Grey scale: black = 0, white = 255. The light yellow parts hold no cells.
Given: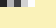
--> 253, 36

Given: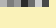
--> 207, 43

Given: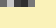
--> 200, 47

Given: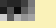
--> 205, 10

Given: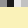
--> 234, 28

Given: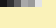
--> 228, 23
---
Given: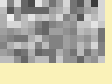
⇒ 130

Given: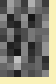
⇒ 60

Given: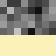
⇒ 89

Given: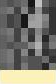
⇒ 51

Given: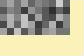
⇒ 133
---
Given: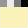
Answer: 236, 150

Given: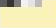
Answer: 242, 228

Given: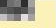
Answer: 222, 193

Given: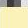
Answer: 227, 160

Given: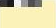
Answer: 241, 152

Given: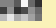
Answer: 246, 230

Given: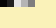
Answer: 229, 181
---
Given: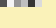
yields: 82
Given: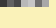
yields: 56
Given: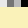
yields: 233
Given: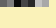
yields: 98
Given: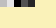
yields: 191
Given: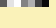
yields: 91
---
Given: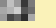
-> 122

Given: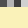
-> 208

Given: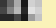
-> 196

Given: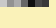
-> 57

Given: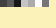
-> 118

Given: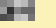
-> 132

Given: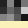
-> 117

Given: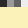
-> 238
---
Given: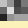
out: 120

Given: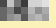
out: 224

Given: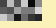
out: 138

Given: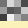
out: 74

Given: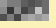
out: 108

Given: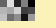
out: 4

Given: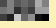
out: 129

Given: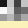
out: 196

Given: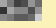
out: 107
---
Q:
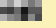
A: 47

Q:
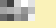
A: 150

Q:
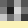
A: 114

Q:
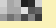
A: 73

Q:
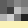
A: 207

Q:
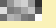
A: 124

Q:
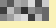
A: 62

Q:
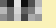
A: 68

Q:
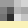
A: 46
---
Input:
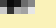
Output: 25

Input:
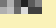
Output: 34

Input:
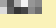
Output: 243

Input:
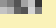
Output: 163

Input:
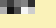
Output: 118

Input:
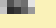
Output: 126

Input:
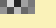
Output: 37
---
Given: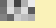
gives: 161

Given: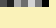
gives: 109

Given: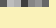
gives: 62

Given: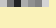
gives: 172

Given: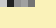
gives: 146

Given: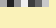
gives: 240

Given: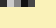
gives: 133
